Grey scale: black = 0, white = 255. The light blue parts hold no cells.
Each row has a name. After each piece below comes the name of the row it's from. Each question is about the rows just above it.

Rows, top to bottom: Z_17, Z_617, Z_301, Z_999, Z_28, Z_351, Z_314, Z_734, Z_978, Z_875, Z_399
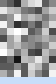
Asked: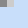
Z_314
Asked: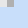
Z_978

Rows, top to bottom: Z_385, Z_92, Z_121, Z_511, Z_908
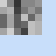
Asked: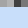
Z_92
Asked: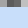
Z_511
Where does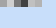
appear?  Z_908
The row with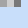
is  Z_908
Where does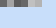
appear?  Z_511
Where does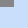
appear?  Z_385

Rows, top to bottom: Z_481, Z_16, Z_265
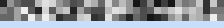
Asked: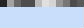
Z_16
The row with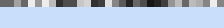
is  Z_265

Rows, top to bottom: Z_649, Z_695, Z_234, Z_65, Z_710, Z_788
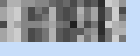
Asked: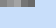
Z_65
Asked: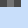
Z_649
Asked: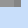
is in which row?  Z_649
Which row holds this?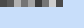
Z_695
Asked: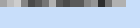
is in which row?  Z_710

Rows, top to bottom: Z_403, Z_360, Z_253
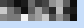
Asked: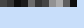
Z_403
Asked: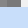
Z_253

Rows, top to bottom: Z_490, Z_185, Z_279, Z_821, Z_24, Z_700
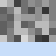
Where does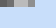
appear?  Z_821
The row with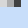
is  Z_700
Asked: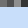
Z_185
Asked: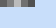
Z_185

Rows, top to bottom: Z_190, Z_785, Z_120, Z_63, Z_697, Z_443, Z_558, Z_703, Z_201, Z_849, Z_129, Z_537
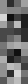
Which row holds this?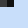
Z_703
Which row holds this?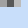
Z_63

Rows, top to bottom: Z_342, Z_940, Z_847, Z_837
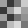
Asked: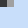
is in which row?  Z_940
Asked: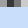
Z_342
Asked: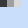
Z_940
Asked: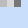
Z_837
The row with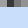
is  Z_847
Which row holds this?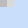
Z_837

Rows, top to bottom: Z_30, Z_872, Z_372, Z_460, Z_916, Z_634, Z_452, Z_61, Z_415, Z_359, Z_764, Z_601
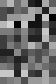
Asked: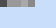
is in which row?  Z_601
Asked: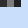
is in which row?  Z_634
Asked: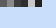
Z_916
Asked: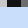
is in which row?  Z_460

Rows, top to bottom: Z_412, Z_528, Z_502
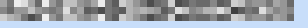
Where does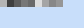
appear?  Z_528
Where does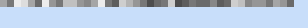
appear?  Z_412
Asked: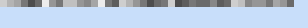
Z_502
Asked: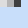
Z_528
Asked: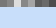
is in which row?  Z_528

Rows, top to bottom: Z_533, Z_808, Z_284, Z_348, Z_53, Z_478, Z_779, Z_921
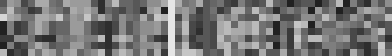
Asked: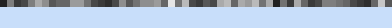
Z_779
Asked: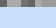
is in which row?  Z_533

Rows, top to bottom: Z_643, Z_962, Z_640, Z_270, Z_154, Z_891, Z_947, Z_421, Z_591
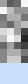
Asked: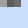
Z_643
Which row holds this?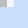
Z_891
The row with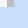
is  Z_962
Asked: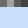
Z_947
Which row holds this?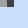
Z_154

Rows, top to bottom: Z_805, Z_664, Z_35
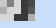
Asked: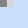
Z_805
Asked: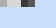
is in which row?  Z_664
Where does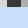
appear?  Z_35
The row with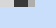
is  Z_35
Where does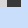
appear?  Z_35

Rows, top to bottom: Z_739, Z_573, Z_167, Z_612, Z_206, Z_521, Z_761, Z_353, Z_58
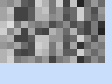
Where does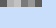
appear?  Z_573
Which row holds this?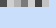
Z_739
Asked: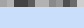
Z_167

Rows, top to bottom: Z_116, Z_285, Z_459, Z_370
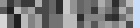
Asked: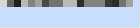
Z_459
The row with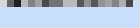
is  Z_370

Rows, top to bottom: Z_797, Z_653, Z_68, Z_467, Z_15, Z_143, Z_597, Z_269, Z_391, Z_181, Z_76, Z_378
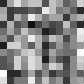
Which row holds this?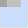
Z_797
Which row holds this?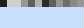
Z_597
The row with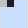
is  Z_391
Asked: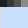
Z_15
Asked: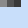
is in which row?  Z_391

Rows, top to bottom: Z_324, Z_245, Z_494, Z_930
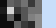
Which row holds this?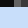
Z_930
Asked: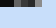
Z_930
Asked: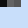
Z_324
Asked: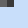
Z_930
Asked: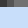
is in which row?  Z_245
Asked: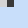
Z_245
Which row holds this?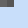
Z_324

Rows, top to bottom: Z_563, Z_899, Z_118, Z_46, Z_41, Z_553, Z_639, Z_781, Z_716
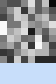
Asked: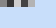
Z_716
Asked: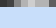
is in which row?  Z_781
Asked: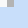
Z_639
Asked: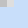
Z_41

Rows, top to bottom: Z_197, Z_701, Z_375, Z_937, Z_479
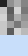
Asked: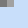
Z_937
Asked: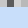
Z_479
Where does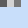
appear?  Z_701

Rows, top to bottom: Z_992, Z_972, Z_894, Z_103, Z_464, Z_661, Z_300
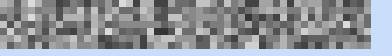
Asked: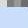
Z_103
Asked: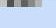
Z_894
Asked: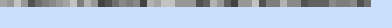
Z_661
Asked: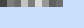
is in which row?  Z_464
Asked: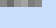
Z_972
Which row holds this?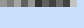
Z_894
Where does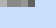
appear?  Z_300

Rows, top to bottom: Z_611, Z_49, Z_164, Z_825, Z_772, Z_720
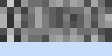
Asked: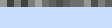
Z_49
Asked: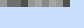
Z_720
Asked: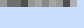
Z_720

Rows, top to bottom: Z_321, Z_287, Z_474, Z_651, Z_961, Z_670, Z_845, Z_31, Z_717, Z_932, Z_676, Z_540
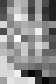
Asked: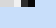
Z_676
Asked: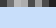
Z_321
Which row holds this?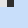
Z_540
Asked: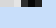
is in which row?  Z_540

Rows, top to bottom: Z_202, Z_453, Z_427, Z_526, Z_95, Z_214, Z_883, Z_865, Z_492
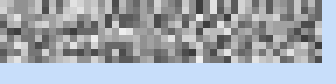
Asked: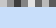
Z_202
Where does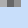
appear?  Z_883
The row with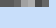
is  Z_427
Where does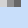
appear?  Z_883
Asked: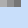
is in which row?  Z_214
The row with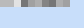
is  Z_95
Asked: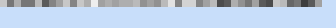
Z_214

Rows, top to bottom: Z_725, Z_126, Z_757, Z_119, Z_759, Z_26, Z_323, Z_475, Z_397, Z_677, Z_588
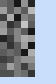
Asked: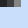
Z_26
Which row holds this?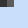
Z_323
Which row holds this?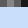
Z_759
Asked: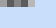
Z_126
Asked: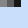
Z_759

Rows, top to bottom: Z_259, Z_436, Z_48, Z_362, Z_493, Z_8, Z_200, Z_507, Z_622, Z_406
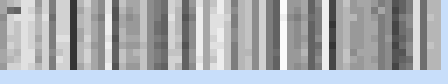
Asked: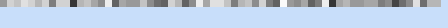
Z_362
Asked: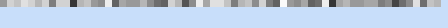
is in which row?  Z_200
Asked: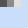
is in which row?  Z_507
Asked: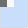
Z_507

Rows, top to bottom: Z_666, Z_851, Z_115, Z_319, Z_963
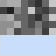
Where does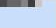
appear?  Z_963
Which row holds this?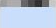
Z_666
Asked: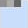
Z_319
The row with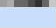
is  Z_115
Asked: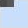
Z_319
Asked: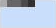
Z_115
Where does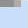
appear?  Z_319

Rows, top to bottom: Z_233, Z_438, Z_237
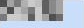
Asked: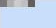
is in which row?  Z_233
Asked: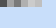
Z_233
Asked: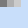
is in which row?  Z_233
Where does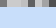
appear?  Z_237
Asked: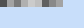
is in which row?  Z_233
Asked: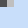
Z_438

